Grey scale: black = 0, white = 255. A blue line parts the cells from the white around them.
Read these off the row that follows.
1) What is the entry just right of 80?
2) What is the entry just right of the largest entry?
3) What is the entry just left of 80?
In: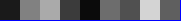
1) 212
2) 95
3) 109
